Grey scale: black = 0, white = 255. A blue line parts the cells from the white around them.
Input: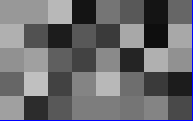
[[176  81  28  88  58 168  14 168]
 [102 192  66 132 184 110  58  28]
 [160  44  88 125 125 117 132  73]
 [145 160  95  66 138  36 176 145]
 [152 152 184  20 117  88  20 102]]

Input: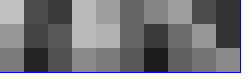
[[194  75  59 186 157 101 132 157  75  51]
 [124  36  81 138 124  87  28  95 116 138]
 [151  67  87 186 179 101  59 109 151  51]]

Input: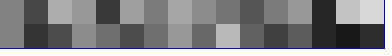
[[131  51  77 139 111  77 111 152 104 186  98  65  92  39  24  45]
 [131  71 172 152  58 159 124 165 139 117  85 124 152  39 194 216]]

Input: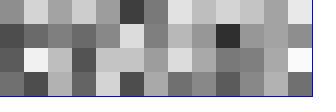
[[ 77 105 127 105 135 220 127 183 150  47 150 162 142]
 [142 212 162 204 156  62 120 226 189 212 196 162 233]
 [112  77 177  99 212  77 169 112 135  91 135 177 112]
 [ 91 241 189  83 196 196 156 220 169 120 127 169 249]]

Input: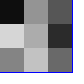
[[214 172  43]
 [ 14 148  86]
 [132 194 105]]

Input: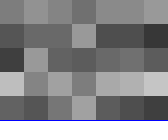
[[ 63 153  98  92 105 112  92]
 [ 85 105 105 153  78  78  55]
 [ 98  85 118 161  92  78  63]
 [125 146 132 112 138 138 153]
 [190 132 161 125 169 177 197]]
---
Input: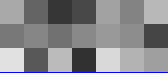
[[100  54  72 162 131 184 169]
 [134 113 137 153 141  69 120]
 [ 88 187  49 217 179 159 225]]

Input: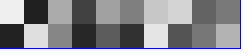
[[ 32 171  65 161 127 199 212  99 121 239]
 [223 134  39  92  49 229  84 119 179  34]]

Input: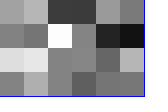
[[182  60  59 154 122 162]
 [117 253 132  35  18 130]
 [231 131 134 102 182 222]
 [175 131  95 117 119 131]]

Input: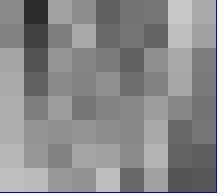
[[ 43 162 141  96 115 118 199 170 138]
 [ 65 126 169 106 116 100 191 160 130]
 [ 83 149 133 123  97 143 168 125 166]
 [ 97 137 131 144 110 130 167 122 170]
 [127 158 119 132 136 158 134 115 173]
 [147 145 147 141 136 168 104 118 174]
 [151 130 165 161 139 180  99  94 184]
 [187 153 146 189 104 160  84  87 192]]

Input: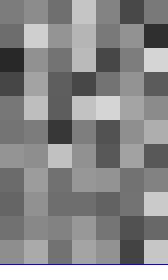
[[140 111 197 131  72 121 124]
 [207 148 181 121 146  47 109]
 [145 115 186  71 125 213  40]
 [163  94  71 115 147  91  70]
 [190  93 194 213 164 139 119]
 [124  55 126  82 143 174 116]
 [142 193 145  88 162  88 148]
 [156 113 151 147 114 130 107]
 [145 110 110  98 115 202 101]
 [136 130 152 117  81 104 113]
 [170 114 164 146  67 198 142]]

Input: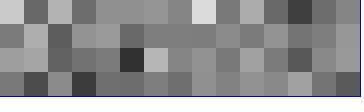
[[103 179 108 143 143 149 133 218 121 172 106  64 109 133 202]
 [174  93 148 154 105 125 126 124 139 123 147 115 126 151 123]
 [164  98 114 122  49 183 133 145 120 161 123  87 137 152 157]
 [ 75 138  59 111 109 127 111 144 129 146 136 162 116  89 120]]

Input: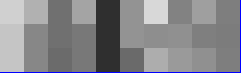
[[177 112 164  47 147 216 130 159 126 208]
 [135 112 120  47 147 142 144 127 124 197]
 [135 107 120  47 106 173 154 144 126 197]]
